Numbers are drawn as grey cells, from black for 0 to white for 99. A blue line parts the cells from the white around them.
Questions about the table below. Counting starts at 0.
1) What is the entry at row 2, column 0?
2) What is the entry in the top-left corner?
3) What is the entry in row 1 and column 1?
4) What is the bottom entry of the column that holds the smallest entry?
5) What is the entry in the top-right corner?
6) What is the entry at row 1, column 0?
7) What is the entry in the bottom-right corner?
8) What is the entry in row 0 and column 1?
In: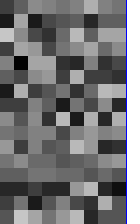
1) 77
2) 24
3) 64
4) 77
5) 45
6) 10
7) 33
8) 37

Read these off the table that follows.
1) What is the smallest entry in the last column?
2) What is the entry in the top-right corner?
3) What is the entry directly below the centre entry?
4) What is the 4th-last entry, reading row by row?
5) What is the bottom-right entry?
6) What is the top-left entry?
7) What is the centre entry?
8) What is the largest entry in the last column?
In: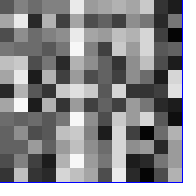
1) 2
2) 11
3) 25
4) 16
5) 69
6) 34
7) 78
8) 87

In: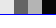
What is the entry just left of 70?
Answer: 39
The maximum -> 90
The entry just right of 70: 3

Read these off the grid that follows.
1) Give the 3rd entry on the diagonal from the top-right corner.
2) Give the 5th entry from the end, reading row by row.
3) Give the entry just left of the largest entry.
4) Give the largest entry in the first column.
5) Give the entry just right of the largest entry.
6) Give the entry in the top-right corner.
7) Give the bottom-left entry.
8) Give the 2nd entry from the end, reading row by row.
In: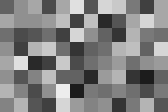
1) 70
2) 56
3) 56
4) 70
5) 11
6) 65
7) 51
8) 70

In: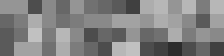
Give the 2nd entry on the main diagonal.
48
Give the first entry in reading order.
58
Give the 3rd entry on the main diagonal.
75
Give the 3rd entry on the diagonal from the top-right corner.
48
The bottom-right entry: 25
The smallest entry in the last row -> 17
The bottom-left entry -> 35
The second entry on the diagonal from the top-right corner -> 35
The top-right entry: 71
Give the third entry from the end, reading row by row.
30
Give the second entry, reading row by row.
58
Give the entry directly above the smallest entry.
67
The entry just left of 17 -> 25
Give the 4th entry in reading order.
53
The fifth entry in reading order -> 40

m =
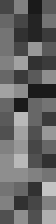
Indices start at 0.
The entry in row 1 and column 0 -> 40
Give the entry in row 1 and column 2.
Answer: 14
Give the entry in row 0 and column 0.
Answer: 27
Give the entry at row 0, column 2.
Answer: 10
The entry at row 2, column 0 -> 45
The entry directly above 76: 45
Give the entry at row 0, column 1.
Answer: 50
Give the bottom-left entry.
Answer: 31
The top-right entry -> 35
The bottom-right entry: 68
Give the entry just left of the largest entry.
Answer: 19
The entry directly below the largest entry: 50

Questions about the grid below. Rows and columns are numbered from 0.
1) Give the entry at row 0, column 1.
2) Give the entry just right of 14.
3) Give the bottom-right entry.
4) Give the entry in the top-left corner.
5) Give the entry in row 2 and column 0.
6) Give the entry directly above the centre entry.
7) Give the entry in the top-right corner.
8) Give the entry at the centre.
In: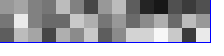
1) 64
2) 9
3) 91
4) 59
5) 36
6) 59
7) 31
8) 46

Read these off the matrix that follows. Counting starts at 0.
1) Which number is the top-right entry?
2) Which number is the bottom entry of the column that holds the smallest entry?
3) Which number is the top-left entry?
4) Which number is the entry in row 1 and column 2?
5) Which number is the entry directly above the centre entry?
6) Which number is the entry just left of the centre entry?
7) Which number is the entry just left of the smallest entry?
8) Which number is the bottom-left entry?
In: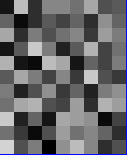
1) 35
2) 0
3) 8
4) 18
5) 65
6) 26
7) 48
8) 82

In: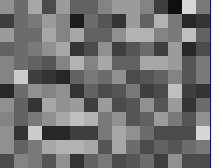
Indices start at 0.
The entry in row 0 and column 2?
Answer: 65
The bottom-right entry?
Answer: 29
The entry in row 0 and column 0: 56
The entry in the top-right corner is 47
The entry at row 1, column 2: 47
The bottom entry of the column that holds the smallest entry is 56
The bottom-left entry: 29
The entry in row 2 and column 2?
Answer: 42
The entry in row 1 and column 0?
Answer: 24
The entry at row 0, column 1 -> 42
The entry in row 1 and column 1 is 42
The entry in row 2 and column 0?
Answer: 60
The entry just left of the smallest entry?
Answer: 24
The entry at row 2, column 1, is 42
